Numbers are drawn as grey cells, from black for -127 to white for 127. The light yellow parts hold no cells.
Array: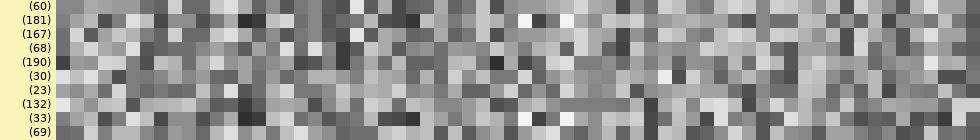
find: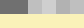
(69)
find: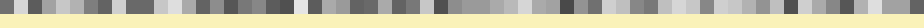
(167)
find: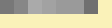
(132)
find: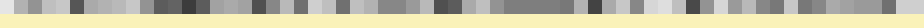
(132)
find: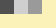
(30)
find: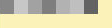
(68)

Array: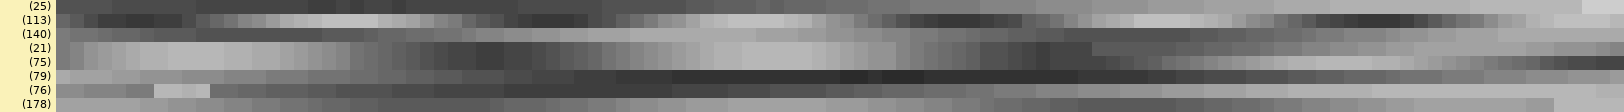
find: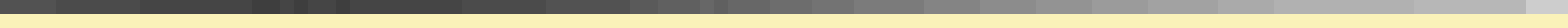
(25)
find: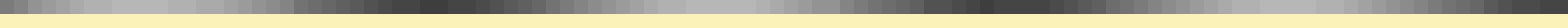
(75)
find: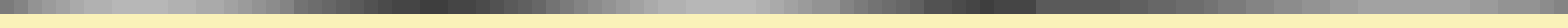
(21)

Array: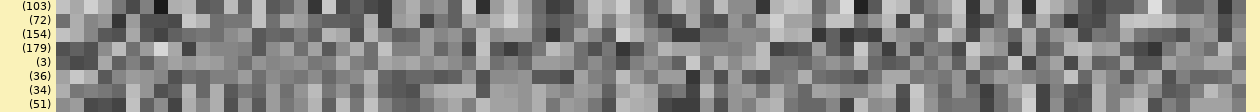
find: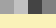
(34)
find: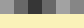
(154)
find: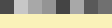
(179)

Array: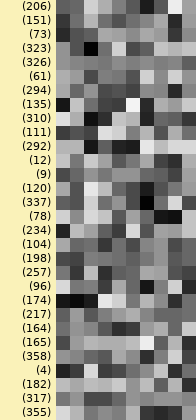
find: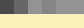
(317)
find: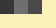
(104)
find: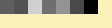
(337)
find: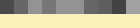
(9)
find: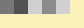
(61)
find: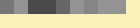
(317)

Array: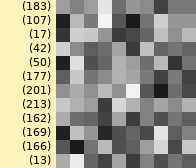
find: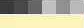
(17)
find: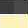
(17)

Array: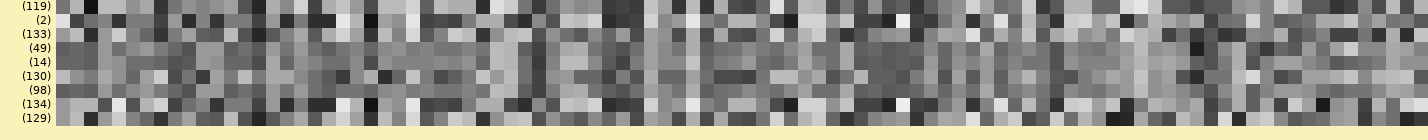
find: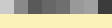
(129)
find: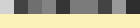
(134)
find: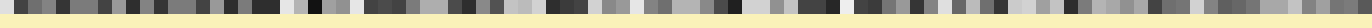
(2)
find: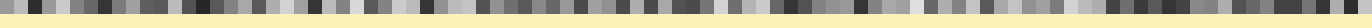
(133)
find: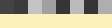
(119)

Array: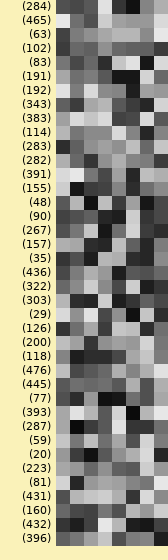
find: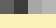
(343)
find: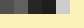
(90)
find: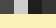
(322)
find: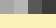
(343)
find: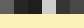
(90)
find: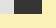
(287)

